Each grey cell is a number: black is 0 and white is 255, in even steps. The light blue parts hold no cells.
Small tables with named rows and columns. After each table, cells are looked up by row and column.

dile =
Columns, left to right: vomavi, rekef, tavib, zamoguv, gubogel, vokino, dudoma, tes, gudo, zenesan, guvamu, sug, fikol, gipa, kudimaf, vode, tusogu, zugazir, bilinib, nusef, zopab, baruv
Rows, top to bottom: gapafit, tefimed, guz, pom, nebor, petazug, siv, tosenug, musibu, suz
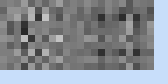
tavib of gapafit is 122
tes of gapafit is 129
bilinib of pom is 164
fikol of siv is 105
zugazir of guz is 45
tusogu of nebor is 112
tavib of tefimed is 145
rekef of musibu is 124
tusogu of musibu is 116
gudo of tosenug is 99
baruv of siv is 136
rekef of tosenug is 126
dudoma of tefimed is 153
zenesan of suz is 131
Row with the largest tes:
petazug

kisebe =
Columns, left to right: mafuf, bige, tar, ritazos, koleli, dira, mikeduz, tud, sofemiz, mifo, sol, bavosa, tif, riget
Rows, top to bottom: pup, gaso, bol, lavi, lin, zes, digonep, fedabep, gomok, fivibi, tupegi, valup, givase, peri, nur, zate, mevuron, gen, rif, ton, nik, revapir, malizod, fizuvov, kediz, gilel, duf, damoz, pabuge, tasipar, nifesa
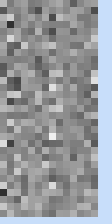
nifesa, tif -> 147
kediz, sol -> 155
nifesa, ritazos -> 135
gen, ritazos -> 172
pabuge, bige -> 133
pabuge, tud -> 118
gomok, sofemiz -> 143
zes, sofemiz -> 140
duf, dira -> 129
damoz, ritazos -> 116
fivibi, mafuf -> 89
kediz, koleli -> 164

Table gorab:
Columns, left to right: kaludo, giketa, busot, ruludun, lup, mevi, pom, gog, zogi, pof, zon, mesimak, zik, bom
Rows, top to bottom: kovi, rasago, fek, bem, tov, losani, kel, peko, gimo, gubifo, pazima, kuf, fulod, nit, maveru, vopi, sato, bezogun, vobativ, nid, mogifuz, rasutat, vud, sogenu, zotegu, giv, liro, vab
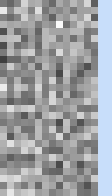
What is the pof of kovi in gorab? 147
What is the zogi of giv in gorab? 172
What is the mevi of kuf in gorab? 186
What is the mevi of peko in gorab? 120
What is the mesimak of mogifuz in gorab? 129
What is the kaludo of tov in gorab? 81
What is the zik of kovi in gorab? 213
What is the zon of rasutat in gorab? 154
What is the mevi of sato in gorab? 104
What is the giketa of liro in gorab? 196
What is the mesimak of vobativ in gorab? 127
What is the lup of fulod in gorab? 133

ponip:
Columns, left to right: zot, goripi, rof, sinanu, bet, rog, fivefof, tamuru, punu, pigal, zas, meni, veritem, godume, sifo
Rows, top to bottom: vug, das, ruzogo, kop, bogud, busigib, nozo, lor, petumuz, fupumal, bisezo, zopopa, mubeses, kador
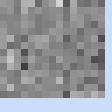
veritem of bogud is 134
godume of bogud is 135
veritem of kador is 147
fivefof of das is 134
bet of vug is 179
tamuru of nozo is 129
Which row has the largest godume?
kador

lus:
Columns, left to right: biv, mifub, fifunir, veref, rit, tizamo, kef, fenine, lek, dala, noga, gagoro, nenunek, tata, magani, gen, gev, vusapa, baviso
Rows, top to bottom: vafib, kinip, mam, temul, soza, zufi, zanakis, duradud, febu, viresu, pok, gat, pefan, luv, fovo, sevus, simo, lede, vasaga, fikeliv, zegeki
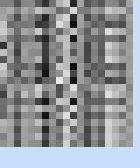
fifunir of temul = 118
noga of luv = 177
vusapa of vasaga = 137
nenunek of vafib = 86
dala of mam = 212
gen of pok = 172

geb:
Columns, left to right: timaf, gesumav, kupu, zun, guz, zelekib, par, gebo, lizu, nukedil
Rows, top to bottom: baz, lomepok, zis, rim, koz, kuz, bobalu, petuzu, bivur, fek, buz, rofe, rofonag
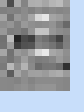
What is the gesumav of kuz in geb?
187
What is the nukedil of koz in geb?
136
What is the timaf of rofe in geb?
136
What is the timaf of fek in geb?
122
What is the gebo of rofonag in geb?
148
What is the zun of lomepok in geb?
139
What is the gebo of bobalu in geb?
116
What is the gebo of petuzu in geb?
167
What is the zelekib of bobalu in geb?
132
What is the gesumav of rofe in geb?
135
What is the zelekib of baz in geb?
176
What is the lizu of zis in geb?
157
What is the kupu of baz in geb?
171
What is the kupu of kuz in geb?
37
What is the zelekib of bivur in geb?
124
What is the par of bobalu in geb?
125
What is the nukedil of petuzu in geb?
143
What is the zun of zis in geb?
141

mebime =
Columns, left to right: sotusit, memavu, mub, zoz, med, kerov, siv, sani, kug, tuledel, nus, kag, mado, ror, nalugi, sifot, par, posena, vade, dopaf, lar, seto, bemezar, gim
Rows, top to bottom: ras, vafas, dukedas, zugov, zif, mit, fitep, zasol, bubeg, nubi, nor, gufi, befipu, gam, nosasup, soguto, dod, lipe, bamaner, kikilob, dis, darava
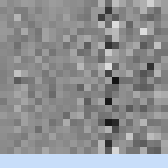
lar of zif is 221
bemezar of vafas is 109
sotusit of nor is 128
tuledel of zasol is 135
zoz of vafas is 125
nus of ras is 141
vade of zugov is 102
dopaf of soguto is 124
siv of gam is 136
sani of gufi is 122
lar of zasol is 128
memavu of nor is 136
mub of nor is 193
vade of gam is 136

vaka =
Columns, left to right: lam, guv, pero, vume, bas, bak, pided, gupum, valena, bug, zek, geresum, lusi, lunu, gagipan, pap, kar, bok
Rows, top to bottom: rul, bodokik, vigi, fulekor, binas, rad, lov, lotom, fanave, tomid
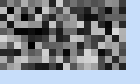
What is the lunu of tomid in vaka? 160
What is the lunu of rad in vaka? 63
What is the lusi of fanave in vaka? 209
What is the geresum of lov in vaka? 32
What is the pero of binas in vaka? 6
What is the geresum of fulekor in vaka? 203
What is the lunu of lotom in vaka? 163
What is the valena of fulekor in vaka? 64
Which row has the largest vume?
fanave

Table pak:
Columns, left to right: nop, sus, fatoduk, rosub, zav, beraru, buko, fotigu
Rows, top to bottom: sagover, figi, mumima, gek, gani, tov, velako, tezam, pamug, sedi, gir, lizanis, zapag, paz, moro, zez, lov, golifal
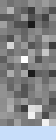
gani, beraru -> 141
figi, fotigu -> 81
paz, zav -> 126
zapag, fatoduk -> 134
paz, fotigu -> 109
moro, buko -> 137
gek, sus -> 117
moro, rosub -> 155
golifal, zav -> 119
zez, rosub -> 61
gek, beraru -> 117
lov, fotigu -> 137
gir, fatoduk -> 126
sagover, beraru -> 137
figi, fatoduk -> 114
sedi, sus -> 98
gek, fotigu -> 118
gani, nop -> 132

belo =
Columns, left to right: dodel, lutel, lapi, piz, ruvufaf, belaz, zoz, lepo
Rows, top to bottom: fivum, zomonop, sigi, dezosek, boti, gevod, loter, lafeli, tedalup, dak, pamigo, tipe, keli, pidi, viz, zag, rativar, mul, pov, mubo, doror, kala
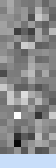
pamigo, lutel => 124
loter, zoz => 101
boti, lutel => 162
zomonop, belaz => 180
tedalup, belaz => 107
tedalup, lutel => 147
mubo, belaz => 189
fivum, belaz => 139
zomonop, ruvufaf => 113
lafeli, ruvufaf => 136
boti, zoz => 107

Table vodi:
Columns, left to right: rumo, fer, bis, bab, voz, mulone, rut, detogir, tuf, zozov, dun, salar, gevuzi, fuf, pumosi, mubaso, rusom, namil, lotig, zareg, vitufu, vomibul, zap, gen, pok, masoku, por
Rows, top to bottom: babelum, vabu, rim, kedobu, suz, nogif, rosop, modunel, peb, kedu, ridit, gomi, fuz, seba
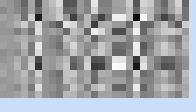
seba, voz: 147
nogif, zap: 153
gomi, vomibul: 130
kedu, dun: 92
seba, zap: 158
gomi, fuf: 105
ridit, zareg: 205
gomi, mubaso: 162
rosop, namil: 110
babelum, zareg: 86
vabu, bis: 137
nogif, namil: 165
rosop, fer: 153
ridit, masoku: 116
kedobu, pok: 135
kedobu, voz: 143

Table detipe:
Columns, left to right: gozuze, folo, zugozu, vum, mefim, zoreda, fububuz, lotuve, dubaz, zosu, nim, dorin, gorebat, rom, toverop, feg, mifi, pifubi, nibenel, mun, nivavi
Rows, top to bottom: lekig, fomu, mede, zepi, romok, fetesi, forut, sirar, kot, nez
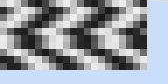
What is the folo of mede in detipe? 199
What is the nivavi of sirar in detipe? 109
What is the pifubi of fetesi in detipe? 179
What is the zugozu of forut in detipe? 109
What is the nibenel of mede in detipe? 235
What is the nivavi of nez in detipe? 192
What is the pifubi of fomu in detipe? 133
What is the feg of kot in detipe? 67

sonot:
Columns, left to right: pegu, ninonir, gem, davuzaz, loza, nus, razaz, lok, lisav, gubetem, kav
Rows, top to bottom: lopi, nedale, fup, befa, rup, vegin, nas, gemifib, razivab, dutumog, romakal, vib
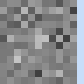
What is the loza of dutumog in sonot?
136
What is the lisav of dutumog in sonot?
120
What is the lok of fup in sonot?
116
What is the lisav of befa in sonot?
128
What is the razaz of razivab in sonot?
129
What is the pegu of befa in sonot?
133
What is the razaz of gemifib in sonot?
136
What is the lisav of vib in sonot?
101
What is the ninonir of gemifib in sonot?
121
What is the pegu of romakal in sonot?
132
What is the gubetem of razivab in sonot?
115
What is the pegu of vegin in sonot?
87
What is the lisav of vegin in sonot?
170
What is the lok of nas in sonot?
125
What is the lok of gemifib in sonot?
129
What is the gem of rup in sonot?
129
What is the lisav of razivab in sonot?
151
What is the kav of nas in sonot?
135
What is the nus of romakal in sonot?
64

